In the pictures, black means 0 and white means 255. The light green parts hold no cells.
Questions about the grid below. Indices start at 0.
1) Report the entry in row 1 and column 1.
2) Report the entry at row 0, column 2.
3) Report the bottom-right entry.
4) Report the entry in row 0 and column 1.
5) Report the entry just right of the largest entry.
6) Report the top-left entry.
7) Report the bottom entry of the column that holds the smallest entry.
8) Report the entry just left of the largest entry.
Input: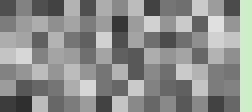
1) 156
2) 80
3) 103
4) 131
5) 149
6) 80
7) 48
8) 96

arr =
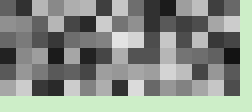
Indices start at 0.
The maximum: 227
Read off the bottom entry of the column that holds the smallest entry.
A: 77
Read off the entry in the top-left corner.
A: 97
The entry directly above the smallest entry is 70
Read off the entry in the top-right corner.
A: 104
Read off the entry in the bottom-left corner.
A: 166
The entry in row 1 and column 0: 144
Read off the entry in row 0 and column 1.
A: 49
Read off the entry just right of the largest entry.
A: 212
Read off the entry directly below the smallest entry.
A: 89
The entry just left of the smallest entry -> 97
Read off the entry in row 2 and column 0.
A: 104
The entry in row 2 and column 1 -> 122
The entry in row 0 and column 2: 182
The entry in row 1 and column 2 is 97

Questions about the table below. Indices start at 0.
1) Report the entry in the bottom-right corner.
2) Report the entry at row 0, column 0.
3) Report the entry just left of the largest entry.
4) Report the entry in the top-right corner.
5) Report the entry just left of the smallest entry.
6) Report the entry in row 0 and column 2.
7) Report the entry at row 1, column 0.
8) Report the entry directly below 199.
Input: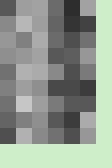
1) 151
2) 87
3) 113
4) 163
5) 106
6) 163
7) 136
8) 128

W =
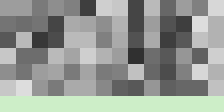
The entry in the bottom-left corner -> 199
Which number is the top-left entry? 157
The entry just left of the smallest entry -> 157
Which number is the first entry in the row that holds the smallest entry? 199
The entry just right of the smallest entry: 109
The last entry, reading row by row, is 193
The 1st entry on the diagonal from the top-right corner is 215
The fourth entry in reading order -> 142
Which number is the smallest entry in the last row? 88
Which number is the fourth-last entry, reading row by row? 96
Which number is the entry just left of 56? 186
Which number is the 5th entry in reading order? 128
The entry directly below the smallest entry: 193
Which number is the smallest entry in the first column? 88
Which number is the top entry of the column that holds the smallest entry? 69
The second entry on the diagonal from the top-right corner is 221
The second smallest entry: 56
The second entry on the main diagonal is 109
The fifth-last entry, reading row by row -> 150
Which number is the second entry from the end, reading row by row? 103

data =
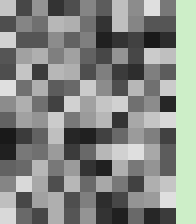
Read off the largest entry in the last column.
223
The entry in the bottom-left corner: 217
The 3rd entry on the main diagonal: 85
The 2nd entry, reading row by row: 71
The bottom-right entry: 59
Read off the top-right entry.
120
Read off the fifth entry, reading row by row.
78
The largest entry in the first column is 223
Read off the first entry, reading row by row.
197
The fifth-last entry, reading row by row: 51
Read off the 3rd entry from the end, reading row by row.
105
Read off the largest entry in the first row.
223
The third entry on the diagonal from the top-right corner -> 65
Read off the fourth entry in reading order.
51
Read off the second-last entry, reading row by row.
38
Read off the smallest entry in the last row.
32
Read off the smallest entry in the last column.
38

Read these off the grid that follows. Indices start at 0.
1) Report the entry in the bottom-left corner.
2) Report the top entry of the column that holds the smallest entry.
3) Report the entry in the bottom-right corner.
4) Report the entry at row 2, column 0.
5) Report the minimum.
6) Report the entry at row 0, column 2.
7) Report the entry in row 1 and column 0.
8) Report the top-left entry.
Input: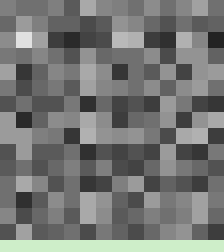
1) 82
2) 112
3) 61
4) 140
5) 35
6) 112
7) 104
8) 127

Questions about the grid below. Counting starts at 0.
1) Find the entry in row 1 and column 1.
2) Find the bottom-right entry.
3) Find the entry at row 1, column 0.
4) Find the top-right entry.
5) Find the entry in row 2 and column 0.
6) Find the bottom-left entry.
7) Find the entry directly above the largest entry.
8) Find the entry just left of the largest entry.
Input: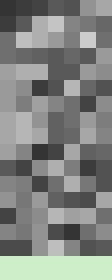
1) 89
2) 89
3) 60
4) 167
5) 111
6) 75
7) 119
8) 125

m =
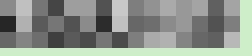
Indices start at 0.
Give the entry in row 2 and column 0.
103
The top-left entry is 139
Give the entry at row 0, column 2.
118
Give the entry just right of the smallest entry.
177
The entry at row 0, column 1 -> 192
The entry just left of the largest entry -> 82
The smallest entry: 38
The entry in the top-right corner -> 164
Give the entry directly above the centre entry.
200
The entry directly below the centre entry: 75
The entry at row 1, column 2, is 90
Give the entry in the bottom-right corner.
184
